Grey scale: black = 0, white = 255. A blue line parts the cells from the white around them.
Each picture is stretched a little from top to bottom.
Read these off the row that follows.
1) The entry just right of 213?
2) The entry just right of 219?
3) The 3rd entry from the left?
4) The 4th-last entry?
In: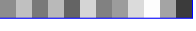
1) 129
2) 253
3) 121
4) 219

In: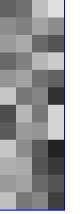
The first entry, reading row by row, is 98
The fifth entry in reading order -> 141
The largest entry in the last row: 191
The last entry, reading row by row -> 63
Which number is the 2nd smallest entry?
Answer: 49
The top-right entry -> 224
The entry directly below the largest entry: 141
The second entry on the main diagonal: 128
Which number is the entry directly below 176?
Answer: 155
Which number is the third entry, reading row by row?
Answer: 191
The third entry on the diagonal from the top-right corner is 170
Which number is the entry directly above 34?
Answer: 212
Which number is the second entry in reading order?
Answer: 112

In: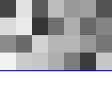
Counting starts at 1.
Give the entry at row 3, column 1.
138
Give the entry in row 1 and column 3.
91
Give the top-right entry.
83
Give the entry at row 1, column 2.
226
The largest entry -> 242
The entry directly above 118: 132
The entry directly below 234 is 106
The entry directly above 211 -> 52

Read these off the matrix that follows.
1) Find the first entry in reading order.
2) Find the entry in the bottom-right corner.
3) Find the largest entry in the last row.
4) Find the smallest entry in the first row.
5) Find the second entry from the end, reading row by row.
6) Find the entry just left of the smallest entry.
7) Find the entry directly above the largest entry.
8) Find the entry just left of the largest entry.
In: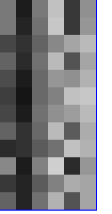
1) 121
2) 165
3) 178
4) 28
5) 83
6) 62
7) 113
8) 129

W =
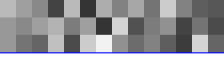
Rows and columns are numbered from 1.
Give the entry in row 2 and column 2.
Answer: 137
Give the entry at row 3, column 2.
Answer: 116
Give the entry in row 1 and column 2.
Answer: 159
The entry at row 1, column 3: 137
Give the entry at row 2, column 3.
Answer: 159
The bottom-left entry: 152
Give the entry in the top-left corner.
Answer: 186
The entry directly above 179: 67
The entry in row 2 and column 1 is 152
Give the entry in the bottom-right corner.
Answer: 101

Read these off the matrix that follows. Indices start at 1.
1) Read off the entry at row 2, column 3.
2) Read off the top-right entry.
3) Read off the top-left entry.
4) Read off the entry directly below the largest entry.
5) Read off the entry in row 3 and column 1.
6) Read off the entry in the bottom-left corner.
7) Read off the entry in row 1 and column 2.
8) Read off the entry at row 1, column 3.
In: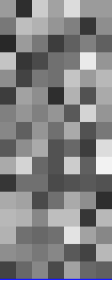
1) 178
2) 155
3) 155
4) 82
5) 40
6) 67
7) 46
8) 204

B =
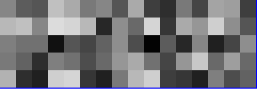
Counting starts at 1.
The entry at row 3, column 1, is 127
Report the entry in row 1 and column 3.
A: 85
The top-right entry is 62
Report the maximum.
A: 220
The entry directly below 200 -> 32
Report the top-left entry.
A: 134
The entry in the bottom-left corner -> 178
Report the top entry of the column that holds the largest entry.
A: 192
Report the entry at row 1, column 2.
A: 92
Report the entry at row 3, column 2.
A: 113
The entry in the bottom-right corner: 98
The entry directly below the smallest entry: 113
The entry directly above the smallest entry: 213
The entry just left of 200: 150

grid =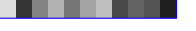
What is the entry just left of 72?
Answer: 192
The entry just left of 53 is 220

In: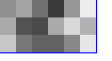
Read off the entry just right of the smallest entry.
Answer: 151
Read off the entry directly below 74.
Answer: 98
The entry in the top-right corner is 237
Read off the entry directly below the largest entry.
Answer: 177
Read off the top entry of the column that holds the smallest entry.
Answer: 58
